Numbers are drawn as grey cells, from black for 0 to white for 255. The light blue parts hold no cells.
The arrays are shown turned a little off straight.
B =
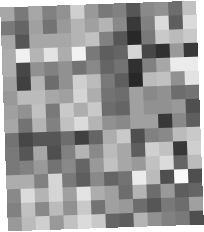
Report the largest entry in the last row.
219
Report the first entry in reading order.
167
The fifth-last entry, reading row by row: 180
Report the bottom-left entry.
153
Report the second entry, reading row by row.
121
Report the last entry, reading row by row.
79
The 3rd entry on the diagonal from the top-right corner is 201
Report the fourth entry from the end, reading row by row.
145
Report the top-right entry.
193
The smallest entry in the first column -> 115
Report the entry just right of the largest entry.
79
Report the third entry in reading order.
167
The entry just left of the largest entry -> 79
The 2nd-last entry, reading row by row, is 121
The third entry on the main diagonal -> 167

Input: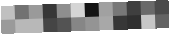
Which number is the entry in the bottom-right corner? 99
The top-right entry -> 75
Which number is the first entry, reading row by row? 192
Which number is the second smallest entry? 47
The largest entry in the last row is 198
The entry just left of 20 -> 213
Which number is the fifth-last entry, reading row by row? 168

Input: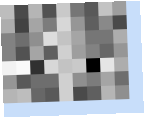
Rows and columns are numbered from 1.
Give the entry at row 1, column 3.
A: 181
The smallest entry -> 0
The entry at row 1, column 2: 74
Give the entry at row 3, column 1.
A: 130
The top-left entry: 189
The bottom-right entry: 143
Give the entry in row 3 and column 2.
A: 110
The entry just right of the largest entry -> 48
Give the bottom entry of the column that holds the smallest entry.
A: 95
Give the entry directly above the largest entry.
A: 82
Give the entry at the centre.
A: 208
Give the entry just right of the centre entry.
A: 158
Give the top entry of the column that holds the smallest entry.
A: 89
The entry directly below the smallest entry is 124
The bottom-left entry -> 181
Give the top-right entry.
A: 158
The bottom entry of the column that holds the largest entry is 189
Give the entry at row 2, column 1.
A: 173
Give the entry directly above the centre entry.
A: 195

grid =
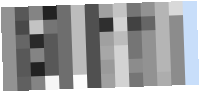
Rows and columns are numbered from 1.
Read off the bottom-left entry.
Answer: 146
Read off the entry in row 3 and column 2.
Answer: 102
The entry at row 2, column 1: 146
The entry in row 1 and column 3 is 132
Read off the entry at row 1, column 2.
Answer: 88
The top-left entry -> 146
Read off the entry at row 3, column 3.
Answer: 41
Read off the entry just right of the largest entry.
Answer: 80
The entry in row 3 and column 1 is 146
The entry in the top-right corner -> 217
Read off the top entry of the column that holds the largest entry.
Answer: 188
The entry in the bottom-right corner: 140

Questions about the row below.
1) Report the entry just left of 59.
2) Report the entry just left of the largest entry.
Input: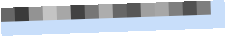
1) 103
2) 147

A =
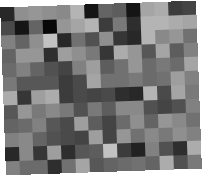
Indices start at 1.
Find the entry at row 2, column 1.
74
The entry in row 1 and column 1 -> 40
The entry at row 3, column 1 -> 129
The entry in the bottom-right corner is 121
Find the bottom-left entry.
129
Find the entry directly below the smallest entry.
194
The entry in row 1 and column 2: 143
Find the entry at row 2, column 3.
100
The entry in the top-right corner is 68
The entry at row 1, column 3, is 150
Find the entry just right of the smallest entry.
150
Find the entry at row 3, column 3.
143
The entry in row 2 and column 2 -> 21
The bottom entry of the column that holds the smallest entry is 46

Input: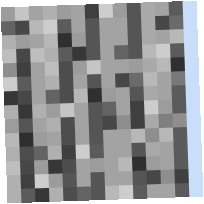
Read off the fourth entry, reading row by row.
176
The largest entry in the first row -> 205
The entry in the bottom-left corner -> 176
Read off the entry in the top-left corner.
156
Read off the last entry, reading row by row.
91
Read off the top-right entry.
91
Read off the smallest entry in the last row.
55
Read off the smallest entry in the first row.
63
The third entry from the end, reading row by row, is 163
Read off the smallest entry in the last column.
47
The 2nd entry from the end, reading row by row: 163

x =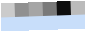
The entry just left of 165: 144
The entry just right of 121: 14

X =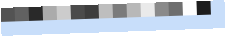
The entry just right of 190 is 123
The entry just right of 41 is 171

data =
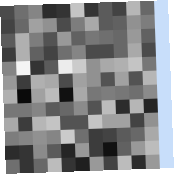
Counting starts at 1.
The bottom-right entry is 153
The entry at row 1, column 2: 111
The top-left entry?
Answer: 75
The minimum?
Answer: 10
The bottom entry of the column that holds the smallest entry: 52
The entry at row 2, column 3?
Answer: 161
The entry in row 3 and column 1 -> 91
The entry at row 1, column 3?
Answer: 133
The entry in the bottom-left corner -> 111
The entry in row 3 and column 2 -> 176
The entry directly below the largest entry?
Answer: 60
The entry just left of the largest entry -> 133
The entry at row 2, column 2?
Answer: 104
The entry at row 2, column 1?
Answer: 67
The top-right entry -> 104

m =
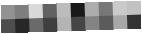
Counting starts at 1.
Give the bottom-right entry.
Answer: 51
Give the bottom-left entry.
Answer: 77
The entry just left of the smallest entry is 188
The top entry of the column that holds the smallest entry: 26
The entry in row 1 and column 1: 146
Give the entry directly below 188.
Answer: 180

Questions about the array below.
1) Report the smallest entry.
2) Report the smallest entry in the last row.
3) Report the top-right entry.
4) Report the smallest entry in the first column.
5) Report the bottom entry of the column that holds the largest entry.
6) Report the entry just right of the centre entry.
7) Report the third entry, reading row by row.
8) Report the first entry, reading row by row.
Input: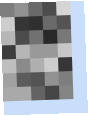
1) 41
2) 69
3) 213
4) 61
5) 132
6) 153
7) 106
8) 126
